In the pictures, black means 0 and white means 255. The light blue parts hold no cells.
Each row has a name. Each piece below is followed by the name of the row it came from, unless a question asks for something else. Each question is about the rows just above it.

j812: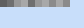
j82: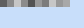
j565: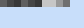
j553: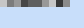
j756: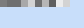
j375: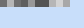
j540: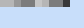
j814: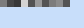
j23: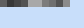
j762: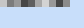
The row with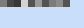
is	j814
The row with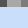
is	j23

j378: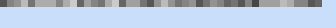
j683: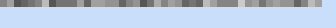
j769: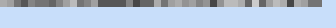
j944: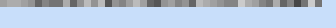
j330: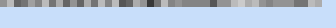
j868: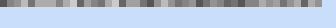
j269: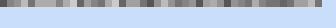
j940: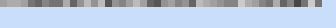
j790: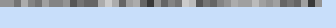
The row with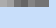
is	j940
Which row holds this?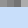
j269
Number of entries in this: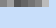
7

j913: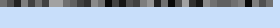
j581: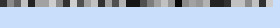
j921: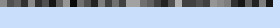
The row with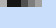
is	j581
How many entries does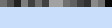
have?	16
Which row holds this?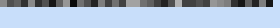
j921
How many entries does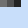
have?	3
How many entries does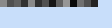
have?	14

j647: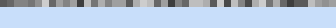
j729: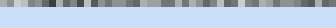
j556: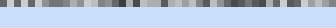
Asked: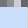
j647
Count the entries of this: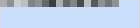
17
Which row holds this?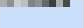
j556
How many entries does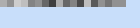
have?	18

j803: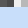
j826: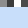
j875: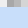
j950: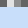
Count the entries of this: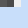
3
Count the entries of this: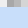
4

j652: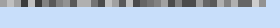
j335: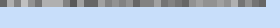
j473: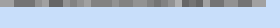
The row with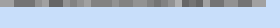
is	j473
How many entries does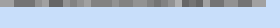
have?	38
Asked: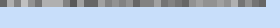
j335
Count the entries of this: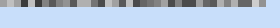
38
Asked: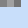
j335

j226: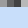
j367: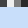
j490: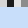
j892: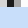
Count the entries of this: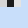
3
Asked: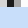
j892
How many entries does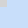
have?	1
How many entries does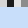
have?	4
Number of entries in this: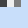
3
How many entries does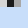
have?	3
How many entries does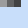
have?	3

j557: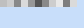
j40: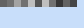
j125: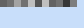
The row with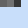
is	j125
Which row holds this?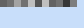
j125

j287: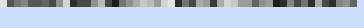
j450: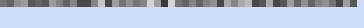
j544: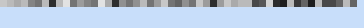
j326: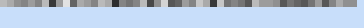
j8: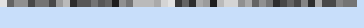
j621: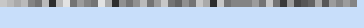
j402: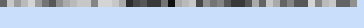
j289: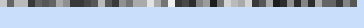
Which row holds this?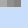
j326
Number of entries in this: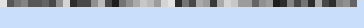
51

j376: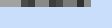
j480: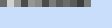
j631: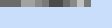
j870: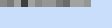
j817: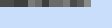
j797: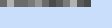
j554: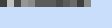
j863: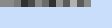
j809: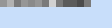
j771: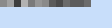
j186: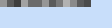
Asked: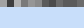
j771
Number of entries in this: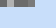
5
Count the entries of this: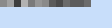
13
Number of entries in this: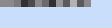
13
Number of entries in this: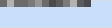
13
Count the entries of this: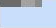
6
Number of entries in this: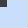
1

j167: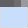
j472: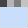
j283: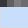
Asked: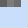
j283
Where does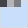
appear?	j472
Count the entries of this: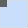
1
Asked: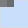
j283
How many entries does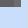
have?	3

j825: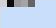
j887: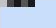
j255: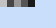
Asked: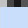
j887
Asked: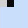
j825
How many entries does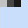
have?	3

